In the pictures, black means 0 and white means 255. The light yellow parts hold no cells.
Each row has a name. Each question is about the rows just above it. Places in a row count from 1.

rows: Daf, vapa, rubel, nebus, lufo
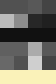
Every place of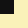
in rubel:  1 2 3 4
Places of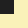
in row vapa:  4
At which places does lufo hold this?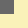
1
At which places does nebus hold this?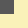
4
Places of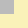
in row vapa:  1
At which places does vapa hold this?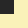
3

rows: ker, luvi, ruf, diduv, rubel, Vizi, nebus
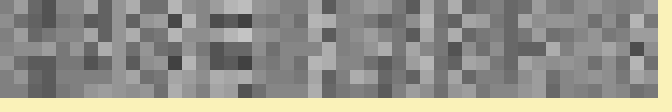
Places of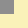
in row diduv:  2 3 19 34 36 45 47
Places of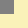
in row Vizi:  1 5 6 7 8 20 21 25 35 36

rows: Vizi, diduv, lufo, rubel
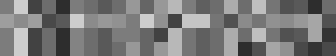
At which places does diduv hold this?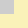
6 11
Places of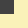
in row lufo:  3 12
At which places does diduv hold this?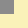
2 7 18 21
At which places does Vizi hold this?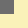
4 7 9 16 18 24

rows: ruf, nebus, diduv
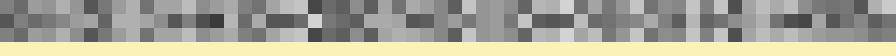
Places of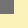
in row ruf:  11 19 29 42 47 60
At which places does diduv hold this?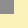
6 15 26 37 48 62
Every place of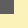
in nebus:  26 31 39 41 49 63

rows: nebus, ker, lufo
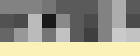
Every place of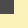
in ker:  2 7 10
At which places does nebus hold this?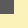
5 6 7 10
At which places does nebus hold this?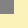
1 2 3 8
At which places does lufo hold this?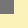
4
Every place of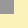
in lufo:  2
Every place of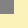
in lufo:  8
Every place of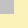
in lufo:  5 10

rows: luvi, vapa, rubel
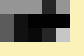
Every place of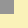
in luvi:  1 2 3 5
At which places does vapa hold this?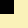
3 4 5

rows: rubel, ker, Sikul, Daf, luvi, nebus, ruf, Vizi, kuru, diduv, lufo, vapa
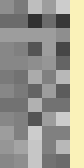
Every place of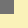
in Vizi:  1 2 4 5
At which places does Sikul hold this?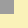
1 2 3 4
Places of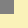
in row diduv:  2 4 5
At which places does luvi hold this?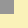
4

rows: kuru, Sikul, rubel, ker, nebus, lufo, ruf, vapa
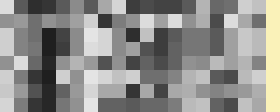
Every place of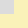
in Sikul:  11 13 17
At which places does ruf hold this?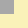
8 9 11 13
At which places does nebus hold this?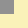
1 5 9 14
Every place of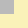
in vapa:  14
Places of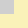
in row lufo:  1 5 10 19
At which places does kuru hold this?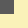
2 5 7 14
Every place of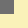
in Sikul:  3 19

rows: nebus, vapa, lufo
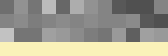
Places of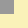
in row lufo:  5 9 12
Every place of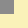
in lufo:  6
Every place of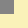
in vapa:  1 4 6 8 9
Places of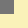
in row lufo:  2 3 8
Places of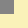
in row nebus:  8 12

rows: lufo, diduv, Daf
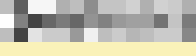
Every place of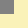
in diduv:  2 8
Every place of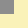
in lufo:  7
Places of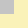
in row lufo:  8 9
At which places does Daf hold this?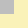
1 8 11
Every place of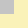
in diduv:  13

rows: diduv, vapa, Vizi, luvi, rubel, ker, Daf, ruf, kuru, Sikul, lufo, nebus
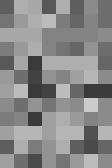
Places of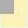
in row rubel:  4 5 6 7
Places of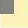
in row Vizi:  4 5 6 7
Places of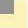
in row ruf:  3 5
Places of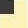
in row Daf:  3 7 8
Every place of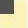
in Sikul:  7
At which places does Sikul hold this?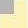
2 3 5 6 8

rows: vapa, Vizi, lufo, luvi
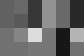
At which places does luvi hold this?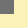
1 2 6
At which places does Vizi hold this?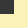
3
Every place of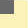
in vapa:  2 5

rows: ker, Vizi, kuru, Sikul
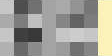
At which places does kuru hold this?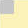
1 5 7
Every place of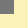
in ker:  7

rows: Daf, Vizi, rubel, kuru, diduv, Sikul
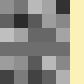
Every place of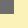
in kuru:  1 2 3 4 5
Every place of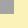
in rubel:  2 5
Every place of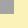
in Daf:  4
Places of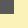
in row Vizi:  3

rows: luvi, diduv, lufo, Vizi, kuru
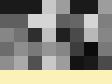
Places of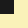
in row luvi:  1 2 3 6 7
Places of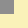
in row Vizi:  2
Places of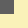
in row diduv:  1 2 5
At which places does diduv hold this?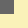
6
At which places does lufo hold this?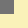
2

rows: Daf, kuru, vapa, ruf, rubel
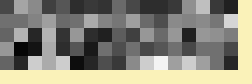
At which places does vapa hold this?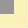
6 11 13 15
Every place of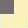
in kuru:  1 2 6
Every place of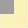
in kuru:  4 10
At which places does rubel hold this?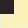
2 7 17
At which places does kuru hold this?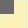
5 11
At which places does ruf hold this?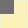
8 10 13 15 16
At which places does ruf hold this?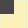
11 14 17

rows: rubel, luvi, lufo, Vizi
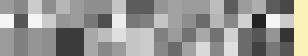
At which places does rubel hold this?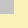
9
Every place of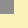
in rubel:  4 7 8
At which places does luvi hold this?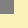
11
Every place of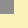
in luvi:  14
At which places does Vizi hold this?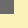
13 18
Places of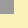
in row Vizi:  1 9

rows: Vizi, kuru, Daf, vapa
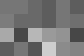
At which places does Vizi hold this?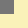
1 2 5
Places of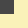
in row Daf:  2 6

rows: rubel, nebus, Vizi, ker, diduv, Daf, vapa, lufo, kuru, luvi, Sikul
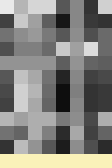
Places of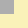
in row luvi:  3
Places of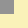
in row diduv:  1 2 3 4 6

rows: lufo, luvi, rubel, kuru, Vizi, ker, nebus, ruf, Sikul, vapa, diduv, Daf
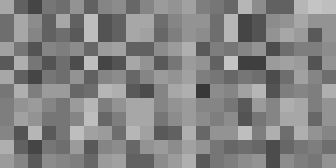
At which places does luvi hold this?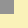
14 15 21 23 24
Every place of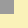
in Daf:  1 8 13

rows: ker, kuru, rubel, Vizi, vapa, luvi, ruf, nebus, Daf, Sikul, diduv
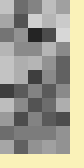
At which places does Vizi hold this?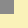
2 3 5
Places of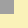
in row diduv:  4
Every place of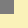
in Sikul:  2 3 4
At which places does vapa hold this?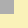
2

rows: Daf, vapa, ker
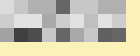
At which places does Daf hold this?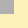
3 4 8 9
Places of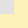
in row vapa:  2 3 6 8
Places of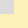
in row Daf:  1
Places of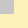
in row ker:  4 7
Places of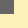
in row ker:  5 9
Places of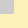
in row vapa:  1 5 9
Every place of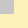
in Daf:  2 6 7

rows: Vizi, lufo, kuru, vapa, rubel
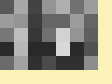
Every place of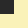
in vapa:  1 3 4 6
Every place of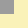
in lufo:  1 6
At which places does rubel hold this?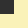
3 5 6

